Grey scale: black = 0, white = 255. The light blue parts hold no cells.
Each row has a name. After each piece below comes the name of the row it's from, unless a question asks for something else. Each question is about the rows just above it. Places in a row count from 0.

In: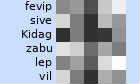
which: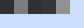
Kidag
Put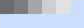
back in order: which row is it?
zabu

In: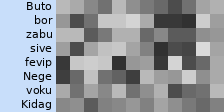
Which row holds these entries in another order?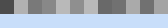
Buto
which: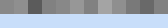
Kidag
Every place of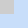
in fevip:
2
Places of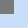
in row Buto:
6
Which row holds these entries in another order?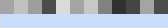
sive
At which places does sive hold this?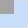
2 5 11
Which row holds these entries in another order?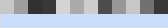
bor

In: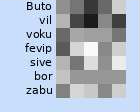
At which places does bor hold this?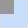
1 2 3 4
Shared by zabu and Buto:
[206]
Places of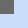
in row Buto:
3

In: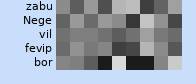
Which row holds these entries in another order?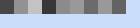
Nege
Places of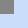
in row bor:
0 7

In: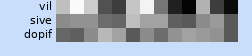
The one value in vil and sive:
[191]
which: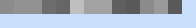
sive
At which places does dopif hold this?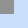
8 11
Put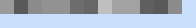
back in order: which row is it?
sive

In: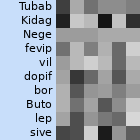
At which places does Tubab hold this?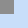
3 4
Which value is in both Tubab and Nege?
[170]
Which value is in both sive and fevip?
[207]
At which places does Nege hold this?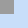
0 1 2
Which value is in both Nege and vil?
[156]
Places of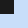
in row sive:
3
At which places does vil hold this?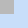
1 3 5

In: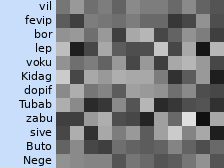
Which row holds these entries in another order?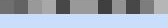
voku
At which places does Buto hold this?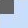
0 5 7 9
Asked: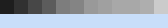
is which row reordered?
sive
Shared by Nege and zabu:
[105]
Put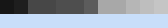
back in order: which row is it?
lep
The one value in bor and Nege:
[146]
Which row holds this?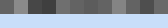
Buto

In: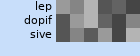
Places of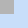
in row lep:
2
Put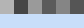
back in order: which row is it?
sive
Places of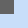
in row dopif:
3
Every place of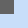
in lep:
4
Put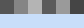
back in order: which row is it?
sive
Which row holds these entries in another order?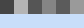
sive

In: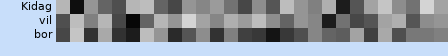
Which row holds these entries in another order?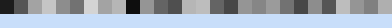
Kidag
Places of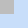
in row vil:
1 14

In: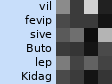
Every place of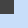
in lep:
1 3
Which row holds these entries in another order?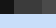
fevip
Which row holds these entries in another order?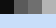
sive
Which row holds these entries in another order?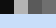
sive

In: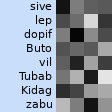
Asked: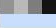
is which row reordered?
zabu
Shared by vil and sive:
[95]

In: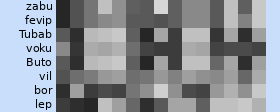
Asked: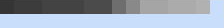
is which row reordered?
voku
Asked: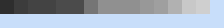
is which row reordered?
bor
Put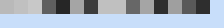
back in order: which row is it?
Buto
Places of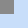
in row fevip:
3 9 10
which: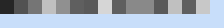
zabu
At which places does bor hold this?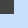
4 10

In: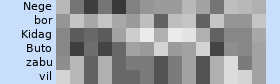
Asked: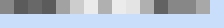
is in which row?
Kidag
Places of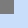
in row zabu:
5 6 8 13

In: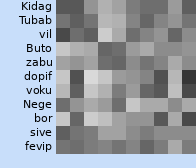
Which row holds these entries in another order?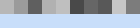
voku
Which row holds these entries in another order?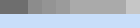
Nege
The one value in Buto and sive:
[140]
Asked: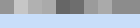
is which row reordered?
Buto
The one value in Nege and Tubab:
[148]
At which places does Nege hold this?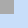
2 6 7 9

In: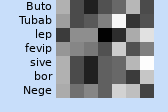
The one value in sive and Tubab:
[75]
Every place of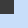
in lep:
0
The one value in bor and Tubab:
[75]

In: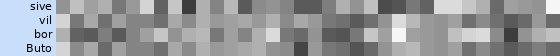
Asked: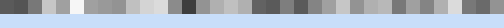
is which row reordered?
bor
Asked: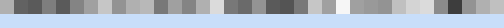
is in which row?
bor
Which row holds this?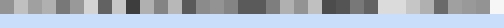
sive
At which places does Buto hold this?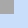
2 8 13
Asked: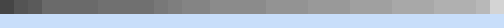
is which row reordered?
Buto
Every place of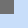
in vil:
3 7 20 22 29 31

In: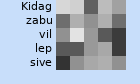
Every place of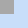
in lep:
3
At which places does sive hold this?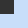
0
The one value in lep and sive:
[168]
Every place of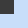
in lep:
4
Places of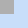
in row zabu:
1 3

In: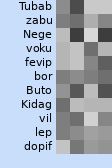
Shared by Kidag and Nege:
[188]
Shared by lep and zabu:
[126]
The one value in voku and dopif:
[195]
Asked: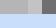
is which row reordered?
voku
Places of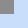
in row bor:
1

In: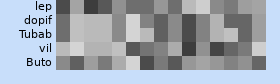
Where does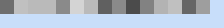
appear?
Tubab
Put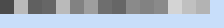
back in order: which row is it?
dopif
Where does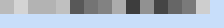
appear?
vil

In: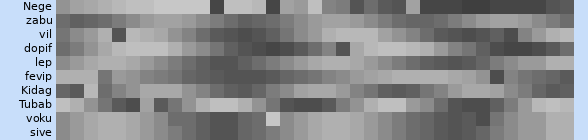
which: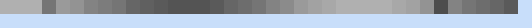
fevip
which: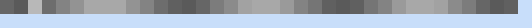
Kidag
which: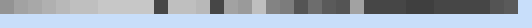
Nege
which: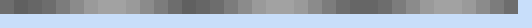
zabu
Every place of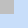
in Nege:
5 6 12 13 18
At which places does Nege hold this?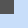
21 24 35
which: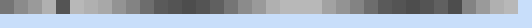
vil

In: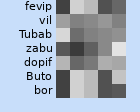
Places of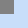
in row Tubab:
2
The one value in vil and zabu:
[137]

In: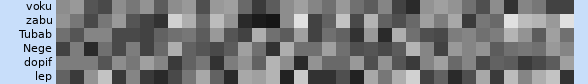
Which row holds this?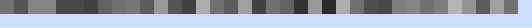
Tubab
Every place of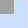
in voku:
12 17 27
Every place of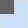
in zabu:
19 23
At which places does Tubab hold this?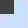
6 13 18
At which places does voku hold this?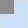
0 4 8 16 31
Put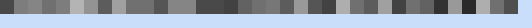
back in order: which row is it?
Tubab
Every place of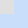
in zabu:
17 32 36

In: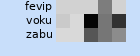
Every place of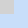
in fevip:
0 1 2 4
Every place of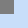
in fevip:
3
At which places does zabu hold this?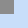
4
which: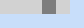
fevip

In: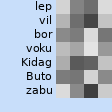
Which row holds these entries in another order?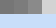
Buto
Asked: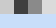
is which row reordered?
zabu
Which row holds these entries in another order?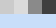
zabu

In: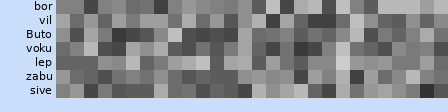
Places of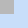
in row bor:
18 23 24 25 27
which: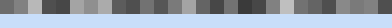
voku
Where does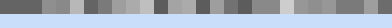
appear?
lep
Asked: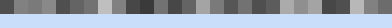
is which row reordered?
voku
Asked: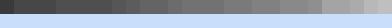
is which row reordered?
Buto

